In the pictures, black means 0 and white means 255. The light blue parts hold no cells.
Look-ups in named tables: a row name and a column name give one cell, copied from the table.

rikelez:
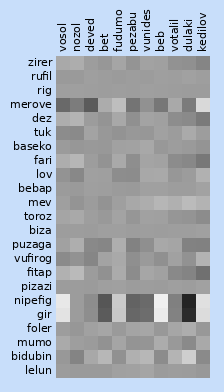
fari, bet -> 147
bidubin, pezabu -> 176
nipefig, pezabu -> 99
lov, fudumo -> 141
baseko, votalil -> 157
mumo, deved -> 155
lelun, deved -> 154
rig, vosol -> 159

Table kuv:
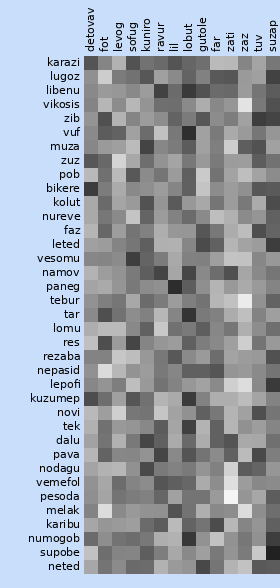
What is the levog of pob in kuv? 186
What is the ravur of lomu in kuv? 200
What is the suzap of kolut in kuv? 76
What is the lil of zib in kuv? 99
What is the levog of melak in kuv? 138
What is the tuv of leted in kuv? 156
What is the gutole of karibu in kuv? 116
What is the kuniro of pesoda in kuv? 129
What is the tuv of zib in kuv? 61
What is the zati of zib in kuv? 125
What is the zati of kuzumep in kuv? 174
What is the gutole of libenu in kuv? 82
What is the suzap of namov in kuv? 118
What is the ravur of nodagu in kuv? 122
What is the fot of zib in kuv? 80
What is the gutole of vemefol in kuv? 171
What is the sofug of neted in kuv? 106
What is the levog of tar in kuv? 114
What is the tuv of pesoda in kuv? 167
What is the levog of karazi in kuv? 178

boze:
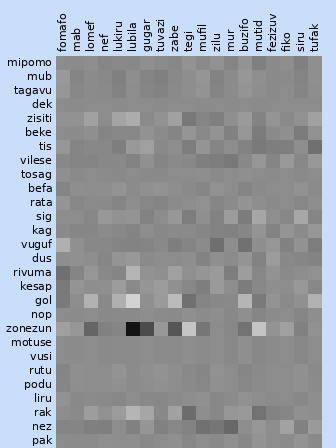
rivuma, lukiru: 133
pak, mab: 139
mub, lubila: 142
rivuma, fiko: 138
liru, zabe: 139
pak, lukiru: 141
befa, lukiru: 147
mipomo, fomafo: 140
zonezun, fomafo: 159
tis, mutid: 122
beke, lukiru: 136
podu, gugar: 142
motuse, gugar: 141
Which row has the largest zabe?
gol

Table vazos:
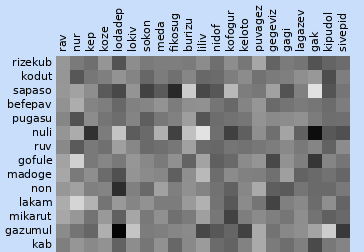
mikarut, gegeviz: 127
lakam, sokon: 146
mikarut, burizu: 123
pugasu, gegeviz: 138
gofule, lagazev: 127
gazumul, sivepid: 57
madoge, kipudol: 114
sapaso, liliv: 72
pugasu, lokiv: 132
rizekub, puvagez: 166
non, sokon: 105
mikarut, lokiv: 166
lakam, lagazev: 137
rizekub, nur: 122

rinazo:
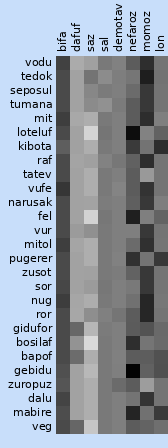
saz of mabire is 174
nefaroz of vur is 127
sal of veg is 121
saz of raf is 160
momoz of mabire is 113
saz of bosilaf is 217
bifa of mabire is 77
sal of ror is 128
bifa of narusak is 74
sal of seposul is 123
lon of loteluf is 98
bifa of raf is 74
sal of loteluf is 117
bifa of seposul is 74
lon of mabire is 58
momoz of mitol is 48
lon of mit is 127
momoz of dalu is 52
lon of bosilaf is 106

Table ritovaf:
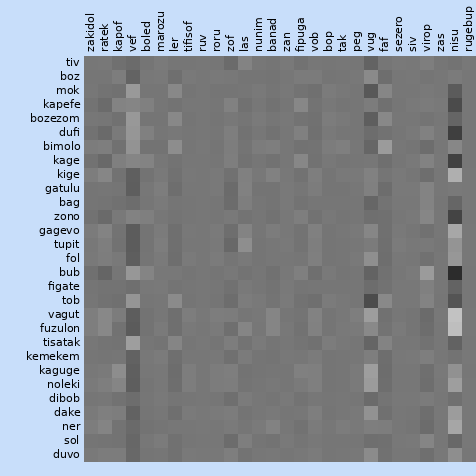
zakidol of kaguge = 120
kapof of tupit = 114
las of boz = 117
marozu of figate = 121
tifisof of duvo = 121
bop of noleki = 117
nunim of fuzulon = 119
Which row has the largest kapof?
kaguge

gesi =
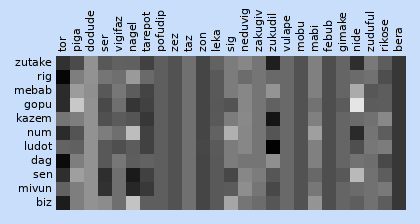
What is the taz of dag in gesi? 112
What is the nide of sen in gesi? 185
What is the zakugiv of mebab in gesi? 117
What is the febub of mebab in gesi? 78
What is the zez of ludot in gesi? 82
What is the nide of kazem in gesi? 107
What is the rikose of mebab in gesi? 93
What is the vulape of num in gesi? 105
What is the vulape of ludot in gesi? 105
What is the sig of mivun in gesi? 91

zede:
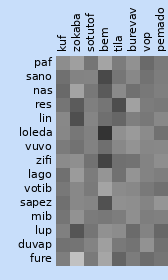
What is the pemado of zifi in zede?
142
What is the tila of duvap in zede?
121
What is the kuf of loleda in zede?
135
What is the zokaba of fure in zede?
193
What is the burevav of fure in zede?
124
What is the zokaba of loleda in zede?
119
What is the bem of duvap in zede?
159
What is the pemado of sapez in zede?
149
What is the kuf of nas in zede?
105
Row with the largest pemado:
sapez

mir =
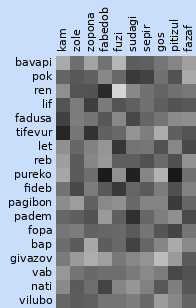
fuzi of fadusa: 135
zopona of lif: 62
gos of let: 82
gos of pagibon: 131
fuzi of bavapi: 182
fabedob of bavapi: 114
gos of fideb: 124
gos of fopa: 85
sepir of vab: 137
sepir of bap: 102
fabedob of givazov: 159
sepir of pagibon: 132
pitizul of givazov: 154
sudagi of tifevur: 148
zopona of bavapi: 163
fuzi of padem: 95

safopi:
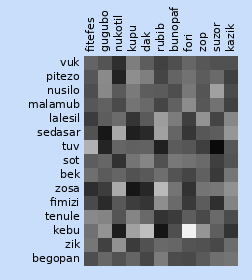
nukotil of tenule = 84
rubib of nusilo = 91
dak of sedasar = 41
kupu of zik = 59
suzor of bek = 57
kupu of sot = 116
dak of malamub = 105
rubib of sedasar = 161
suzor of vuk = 81
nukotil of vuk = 46
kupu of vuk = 126
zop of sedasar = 87
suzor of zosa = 119
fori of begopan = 73
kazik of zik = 108
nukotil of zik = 146
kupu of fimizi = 61

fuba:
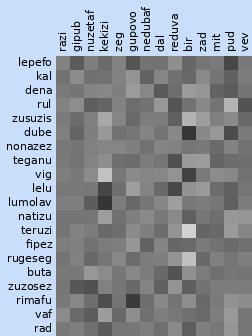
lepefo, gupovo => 84
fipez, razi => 126
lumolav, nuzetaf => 93
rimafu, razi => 120
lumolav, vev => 125
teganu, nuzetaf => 131
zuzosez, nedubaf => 131
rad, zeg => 118
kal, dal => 133
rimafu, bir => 142

